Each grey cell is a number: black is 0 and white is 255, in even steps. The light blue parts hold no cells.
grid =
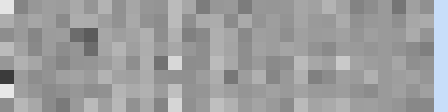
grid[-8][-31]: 229
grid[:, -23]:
[145, 146, 158, 180, 169, 162, 180, 184]
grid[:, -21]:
[150, 146, 176, 173, 175, 172, 177, 169]
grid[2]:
[141, 154, 134, 156, 157, 108, 91, 167, 158, 163, 176, 142, 177, 128, 137, 175, 166, 137, 159, 157, 143, 160, 155, 156, 161, 149, 159, 154, 153, 171, 148]
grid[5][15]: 173
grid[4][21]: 186
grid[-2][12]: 191
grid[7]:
[141, 183, 168, 139, 122, 154, 186, 159, 184, 145, 169, 132, 214, 144, 155, 191, 177, 155, 164, 154, 139, 186, 164, 170, 180, 158, 159, 154, 149, 136, 136]
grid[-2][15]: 167
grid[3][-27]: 141
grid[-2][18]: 154
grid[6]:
[231, 159, 149, 139, 144, 151, 142, 145, 180, 170, 177, 156, 191, 147, 149, 167, 158, 149, 154, 161, 154, 162, 154, 153, 157, 146, 140, 154, 160, 148, 160]
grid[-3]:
[59, 156, 141, 147, 160, 163, 155, 179, 162, 160, 172, 146, 145, 144, 157, 173, 119, 157, 176, 134, 153, 176, 128, 140, 159, 155, 176, 154, 158, 162, 150]
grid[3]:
[187, 162, 137, 156, 141, 149, 108, 165, 180, 159, 173, 153, 167, 151, 142, 175, 164, 142, 162, 157, 165, 161, 147, 138, 156, 154, 149, 154, 147, 139, 127]
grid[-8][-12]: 150
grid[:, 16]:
[153, 139, 166, 164, 168, 119, 158, 177]
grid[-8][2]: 151
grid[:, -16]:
[151, 172, 175, 175, 187, 173, 167, 191]
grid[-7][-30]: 155
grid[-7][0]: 173
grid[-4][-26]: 148
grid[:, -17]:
[124, 170, 137, 142, 142, 157, 149, 155]
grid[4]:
[151, 177, 166, 146, 133, 148, 149, 156, 169, 142, 175, 114, 216, 141, 142, 187, 168, 142, 154, 138, 142, 186, 167, 160, 201, 163, 157, 154, 166, 143, 147]
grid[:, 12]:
[187, 187, 177, 167, 216, 145, 191, 214]

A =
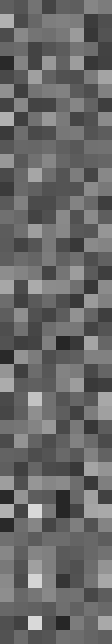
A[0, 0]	95
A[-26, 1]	76
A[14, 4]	93
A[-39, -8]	67
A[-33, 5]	82
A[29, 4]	94
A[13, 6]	139
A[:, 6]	[134, 60, 55, 110, 55, 124, 78, 99, 81, 84, 113, 98, 69, 139, 105, 139, 86, 138, 78, 91, 55, 155, 101, 68, 165, 129, 73, 57, 88, 125, 55, 107, 130, 165, 57, 161, 165, 82, 104, 104, 109, 116, 71, 115, 102, 101]
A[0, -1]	124
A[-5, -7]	76
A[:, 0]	[95, 177, 76, 104, 41, 73, 144, 67, 177, 58, 87, 152, 74, 59, 90, 112, 92, 91, 94, 141, 167, 109, 94, 78, 82, 41, 149, 172, 74, 70, 115, 75, 99, 95, 158, 41, 177, 41, 112, 135, 121, 138, 142, 104, 80, 82]
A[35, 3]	89
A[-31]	[112, 105, 67, 80, 138, 81, 139, 94]
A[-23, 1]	114
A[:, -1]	[124, 79, 83, 66, 65, 164, 129, 62, 139, 93, 114, 102, 136, 121, 62, 94, 150, 132, 97, 62, 140, 129, 62, 84, 102, 129, 101, 62, 168, 160, 93, 75, 98, 148, 127, 65, 169, 132, 93, 114, 148, 168, 93, 105, 169, 95]
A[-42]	[41, 132, 67, 153, 98, 157, 55, 65]
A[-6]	[121, 83, 160, 127, 88, 80, 109, 148]
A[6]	[144, 63, 116, 125, 130, 91, 78, 129]
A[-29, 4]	76
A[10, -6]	103
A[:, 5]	[94, 125, 155, 117, 157, 79, 91, 134, 69, 122, 88, 92, 125, 82, 131, 81, 89, 56, 112, 157, 112, 56, 146, 120, 56, 95, 124, 157, 102, 65, 121, 130, 89, 56, 109, 104, 69, 127, 100, 93, 80, 82, 114, 97, 124, 109]
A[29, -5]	113
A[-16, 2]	132
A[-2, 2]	217
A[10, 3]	109
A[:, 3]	[68, 126, 112, 84, 153, 98, 125, 68, 152, 78, 109, 135, 110, 82, 75, 80, 122, 121, 125, 68, 140, 107, 68, 110, 128, 78, 87, 91, 113, 113, 153, 77, 84, 75, 134, 89, 120, 69, 109, 128, 127, 134, 137, 89, 80, 85]
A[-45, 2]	103
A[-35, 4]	103
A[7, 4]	106
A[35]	[41, 148, 93, 89, 38, 104, 161, 65]

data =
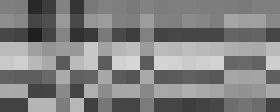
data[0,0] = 127
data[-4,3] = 169
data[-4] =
[201, 207, 184, 169, 90, 186, 198, 92, 209, 214, 91, 211, 210, 203, 207, 210, 103, 105, 99, 206]
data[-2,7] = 140
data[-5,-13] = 161
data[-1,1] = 66
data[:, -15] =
[52, 73, 49, 152, 186, 96, 68, 183]
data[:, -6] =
[125, 134, 69, 185, 207, 92, 169, 67]
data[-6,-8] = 71
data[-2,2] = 67
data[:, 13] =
[127, 139, 70, 189, 203, 96, 174, 61]
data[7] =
[66, 66, 181, 181, 125, 183, 63, 119, 70, 69, 123, 69, 69, 61, 67, 71, 109, 116, 109, 66]
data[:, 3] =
[60, 79, 68, 148, 169, 104, 68, 181]
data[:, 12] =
[126, 128, 71, 183, 210, 90, 165, 69]
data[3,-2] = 169
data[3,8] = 182
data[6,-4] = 149
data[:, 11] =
[124, 129, 67, 186, 211, 88, 168, 69]
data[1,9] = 127
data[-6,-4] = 101
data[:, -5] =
[125, 126, 69, 182, 210, 88, 165, 71]
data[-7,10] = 157
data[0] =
[127, 125, 40, 60, 130, 52, 120, 129, 127, 122, 130, 124, 126, 127, 125, 125, 123, 122, 126, 126]
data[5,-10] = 168

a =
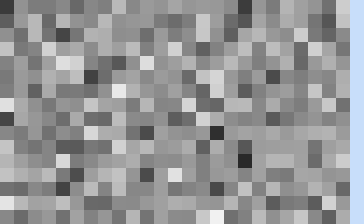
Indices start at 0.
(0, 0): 59
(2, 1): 112
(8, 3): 136
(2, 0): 144
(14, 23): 210
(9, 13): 142
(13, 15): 73
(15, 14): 200
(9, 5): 128
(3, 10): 128
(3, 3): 209
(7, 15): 102
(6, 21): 134
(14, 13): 170
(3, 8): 159
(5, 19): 75
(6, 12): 160
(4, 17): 154
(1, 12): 108
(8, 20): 119
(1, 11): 123
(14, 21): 126
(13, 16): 134
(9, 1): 123
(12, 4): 122
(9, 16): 154
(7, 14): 110
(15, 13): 138
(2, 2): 184
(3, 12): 209
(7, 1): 171
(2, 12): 125
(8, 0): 69
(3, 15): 130
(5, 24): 174
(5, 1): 154
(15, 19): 144
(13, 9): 135

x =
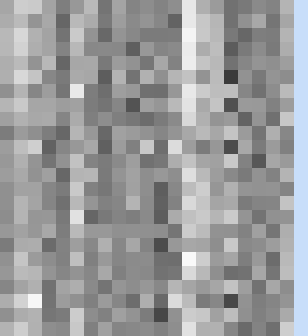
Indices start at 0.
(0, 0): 166
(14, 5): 184
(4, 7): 121
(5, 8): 179
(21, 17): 146
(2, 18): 126
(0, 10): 141
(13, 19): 147
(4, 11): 167
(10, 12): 220
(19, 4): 134
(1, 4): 102
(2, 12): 124
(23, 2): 177
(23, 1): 205
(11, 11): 119
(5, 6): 167
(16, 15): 146
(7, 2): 166
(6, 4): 117
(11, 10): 113
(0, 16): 113
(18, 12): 110
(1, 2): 148
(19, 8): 128
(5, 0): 175
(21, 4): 156
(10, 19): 155
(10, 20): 128
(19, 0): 151
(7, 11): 150
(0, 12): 142
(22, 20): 170
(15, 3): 151
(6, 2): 134
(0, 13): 231

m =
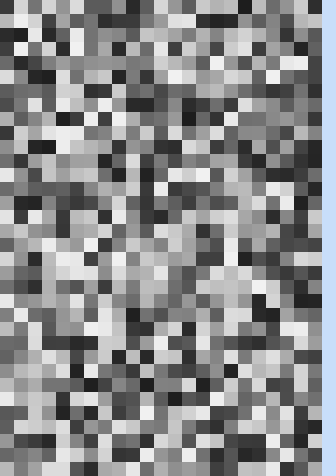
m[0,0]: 58
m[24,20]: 106
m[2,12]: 163
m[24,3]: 63
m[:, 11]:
[214, 154, 185, 230, 207, 160, 72, 80, 112, 92, 50, 122, 104, 234, 124, 43, 220, 131, 184, 228, 185, 131, 81, 172, 238, 205, 119, 129, 90, 115, 121, 216, 149, 176]
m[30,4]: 221
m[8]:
[176, 94, 133, 179, 32, 61, 237, 62, 240, 174, 102, 112, 153, 29, 102, 51, 234, 111, 113, 137, 150, 126, 55]
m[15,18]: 139
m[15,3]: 168
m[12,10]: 34
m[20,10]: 189
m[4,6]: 144
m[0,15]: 179
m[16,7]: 211
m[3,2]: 116
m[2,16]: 186
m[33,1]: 124
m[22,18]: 41
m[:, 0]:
[58, 184, 43, 62, 106, 219, 92, 76, 176, 55, 142, 111, 231, 107, 159, 227, 168, 98, 213, 156, 111, 232, 127, 188, 106, 98, 141, 187, 233, 88, 93, 151, 103, 185]
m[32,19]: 136
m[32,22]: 71
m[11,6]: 161
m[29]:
[88, 96, 203, 145, 35, 110, 40, 200, 61, 90, 241, 115, 191, 210, 232, 67, 72, 113, 234, 138, 226, 61, 182]
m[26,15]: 143
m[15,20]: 134
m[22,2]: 108
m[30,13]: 123
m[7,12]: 136
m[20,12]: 110
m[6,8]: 203
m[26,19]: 198
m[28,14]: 72
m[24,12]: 78
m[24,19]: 83
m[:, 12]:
[150, 224, 163, 63, 184, 241, 108, 136, 153, 218, 45, 73, 231, 58, 94, 105, 201, 206, 156, 120, 110, 101, 132, 212, 78, 197, 75, 128, 30, 191, 198, 191, 127, 143]
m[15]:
[227, 61, 232, 168, 56, 187, 200, 48, 234, 143, 58, 43, 105, 200, 164, 207, 221, 167, 139, 44, 134, 64, 202]
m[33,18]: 188
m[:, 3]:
[211, 65, 40, 211, 126, 32, 90, 93, 179, 227, 30, 194, 196, 90, 130, 168, 133, 236, 187, 182, 177, 180, 94, 88, 63, 223, 167, 116, 187, 145, 188, 41, 98, 220]

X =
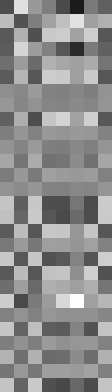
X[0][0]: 77
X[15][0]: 192
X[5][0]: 90
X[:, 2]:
[153, 127, 80, 156, 106, 86, 155, 146, 77, 129, 154, 171, 122, 149, 200, 202, 86, 119, 198, 86, 105, 122, 129, 191, 127, 177, 119, 202]
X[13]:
[146, 139, 149, 130, 129, 136, 133, 149]
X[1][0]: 188
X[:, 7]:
[96, 176, 86, 97, 116, 86, 147, 148, 87, 130, 149, 166, 129, 149, 203, 202, 86, 130, 206, 82, 117, 182, 134, 196, 130, 177, 128, 196]
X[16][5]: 150
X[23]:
[198, 99, 191, 94, 91, 131, 82, 196]
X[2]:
[89, 177, 80, 201, 204, 161, 206, 86]
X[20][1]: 158
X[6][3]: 130
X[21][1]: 73
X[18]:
[200, 88, 198, 82, 88, 131, 85, 206]
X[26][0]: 117
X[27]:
[196, 100, 202, 80, 72, 103, 76, 196]
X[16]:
[90, 188, 86, 199, 197, 150, 197, 86]
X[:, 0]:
[77, 188, 89, 92, 111, 90, 143, 151, 96, 127, 147, 166, 124, 146, 196, 192, 90, 120, 200, 88, 110, 205, 129, 198, 126, 179, 117, 196]
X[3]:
[92, 213, 156, 129, 86, 42, 123, 97]
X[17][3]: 159
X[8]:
[96, 174, 77, 198, 212, 162, 207, 87]
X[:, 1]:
[224, 82, 177, 213, 156, 181, 136, 134, 174, 149, 132, 117, 151, 139, 95, 102, 188, 154, 88, 187, 158, 73, 146, 99, 145, 111, 152, 100]
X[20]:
[110, 158, 105, 175, 170, 159, 174, 117]
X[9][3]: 153
